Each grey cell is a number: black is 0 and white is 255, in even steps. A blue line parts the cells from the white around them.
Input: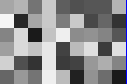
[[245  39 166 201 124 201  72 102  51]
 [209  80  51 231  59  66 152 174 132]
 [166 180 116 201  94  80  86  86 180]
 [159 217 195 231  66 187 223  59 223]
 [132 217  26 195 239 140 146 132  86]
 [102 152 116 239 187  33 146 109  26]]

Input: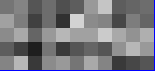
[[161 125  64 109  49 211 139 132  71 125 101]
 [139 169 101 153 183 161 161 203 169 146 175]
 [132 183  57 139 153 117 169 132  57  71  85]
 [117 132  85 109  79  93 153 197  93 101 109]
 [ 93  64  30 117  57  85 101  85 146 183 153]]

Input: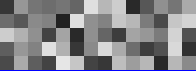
[[205 177 144  67 164  41 144 101  61 164 151 123 211  81]
 [109  87 138 130  33 223 144 130 198 183 123  74 198 211]
 [ 94 151 130 223 177  55 138 217 170 109  61  81 217  49]
 [ 74 170  94  67 230 198  67  55 190 157 183  41 183 138]
 [ 55 151 117 109 117 101 223 183 205  41  87 144 117 170]]

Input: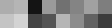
[[196 211  68  84 181 140  98  60]
 [173 181  20 154 113 132 161 126]]

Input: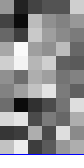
[[215 228  75 123 103 174]
 [207 243 182 207  96  90]
 [194 236  61  90 152 174]
 [167 250 159 144 188 103]
 [152  34  67  83  83 207]
 [144 109 174 159 116 130]
 [130 159 194 228 123  96]
 [109  11  48  75 116 222]
 [103  61 201 159 138 123]
 [ 67  11 188 144 130 152]
 [ 54  61 174  75 222 138]]

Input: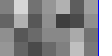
[[150 100  74 106 128 191 121]
 [143  87 106 136 136 170 114]
 [128 214 114 150 177  93 158]
 [100 177  87 143  62  74 143]]

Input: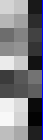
[[248 212   3]
 [241 220  11]
 [235 204  18]
 [212 197  25]
 [190 169  31]
 [182 161  44]
 [139 147  52]
 [109 131  66]
 [ 74  81  95]
 [ 59  88 115]]
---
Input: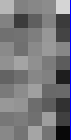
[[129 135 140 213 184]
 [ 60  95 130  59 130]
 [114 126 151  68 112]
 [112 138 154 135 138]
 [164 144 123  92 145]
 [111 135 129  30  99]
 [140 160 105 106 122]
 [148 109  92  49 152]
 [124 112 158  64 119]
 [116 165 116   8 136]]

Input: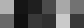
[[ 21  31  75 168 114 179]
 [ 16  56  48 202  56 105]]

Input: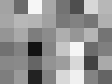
[[107 246 167 115  78 215 183 163]
 [183 180 161 121 130 117 176 166]
 [169 125 140 174 150 181 116 149]
 [130  18 133 198 245 108 127 113]
 [138 101 147 157 216  65 170 136]
 [154  34 130 216 240 131 100 126]]

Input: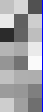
[[215  81 193]
 [ 97 206 233]
 [ 99 190  43]
 [170 234 181]
 [115 250 149]
 [175 174 193]
 [151 127 155]
 [160 111 206]]

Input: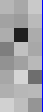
[[168 201 182]
 [155 186 162]
 [ 31 172 173]
 [193 168 126]
 [161 185 146]
 [213 110 167]
 [183 185 175]
 [190 149 209]]

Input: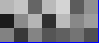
[[196 101 186 212  92 144 182]
 [139 181  48 187 136 158  27]
 [ 56 132  85  96 116  80 130]]

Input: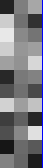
[[126 167  34]
 [113  49 205]
 [137 116 232]
 [150 159 206]
 [146 215 160]
 [121 130  40]
 [112  73  80]
 [158 194 210]
 [ 96  38  62]
 [136 224  79]
 [106  89  22]
 [102  28 130]]
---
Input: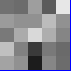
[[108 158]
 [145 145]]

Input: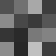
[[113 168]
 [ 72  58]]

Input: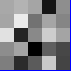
[[179 165]
 [235 114]]

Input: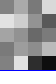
[[170 121]
 [206 147]]

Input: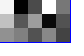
[[  1  75]
 [ 87 157]]

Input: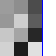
[[142  76]
 [206  92]]

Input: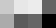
[[231 236]
 [ 91 102]]

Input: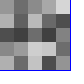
[[109 139]
 [ 96 186]]
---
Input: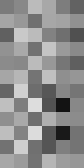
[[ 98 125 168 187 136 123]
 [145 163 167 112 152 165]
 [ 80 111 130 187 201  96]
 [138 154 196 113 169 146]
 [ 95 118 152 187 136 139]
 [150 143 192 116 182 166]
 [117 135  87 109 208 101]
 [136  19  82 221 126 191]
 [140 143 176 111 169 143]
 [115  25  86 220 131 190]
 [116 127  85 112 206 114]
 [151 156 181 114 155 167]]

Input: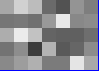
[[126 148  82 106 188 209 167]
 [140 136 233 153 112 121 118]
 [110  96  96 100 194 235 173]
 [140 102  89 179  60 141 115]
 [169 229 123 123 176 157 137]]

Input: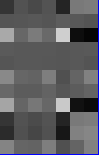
[[124 121  36  83  73  82  53]
 [ 84  88  93  85  88  86  85]
 [  5  13 207 105 123 103 169]
 [ 89  88  86  88  88  88  90]
 [ 84  88  86  87  88  88  85]
 [129 100  80 126  99 102 137]
 [ 99  92  86  99  92  92 104]
 [ 10  17 201 103 119 101 165]
 [124 121  36  83  75  82  53]
 [134 129  23  81  70  80  43]
 [129 100  80 126  99 101 132]]

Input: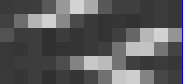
[[ 55  59  55  63  63  88 171 211 153  89  61  60  58]
 [ 55  59  55  50  53  51  57  74 136 208 180 109  64]
 [148 210 183 102  63  51  57  52  60  49  61  60  82]
 [ 68 117 195 193 115  63  57  52  51  49  61  54  56]
 [ 55  59  55  63 115 187 199 131  77  62  61  60  56]
 [ 62  71 132 206 198 113  71  52  60  49  61  54  58]]

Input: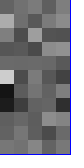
[[126  95 123 113  99]
 [139 123  88 111 172]
 [ 81  83 158  77 127]
 [145 140  74  89  86]
 [ 89 104 106 105 106]
 [ 66  87 123  76 205]
 [126  98 116  92  20]
 [ 47 101  98  62  28]
 [132 141  93 103  95]
 [106  75  94 118  98]
 [120  99 134 114 119]]

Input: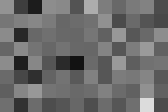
[[ 76 130 122 104 125 173  83 137 141  28  62 147]
 [ 72  84 106  75 145 113 108 103 123 135 128 118]
 [141 105  87 152  97 118 103 104 112 104  40 139]
 [ 97 154 125  86 132 103 104 115 103 116 138 102]
 [116 113  94 154  86 106  18  42  85 135  30 140]
 [ 88 133 120 124  86 129  89 115  99  47  71 106]
 [ 97 145  97 107 129 109 105 112 116 152 134  95]
 [ 76 220 111  86 108  78 103  85  77 108  50 111]]
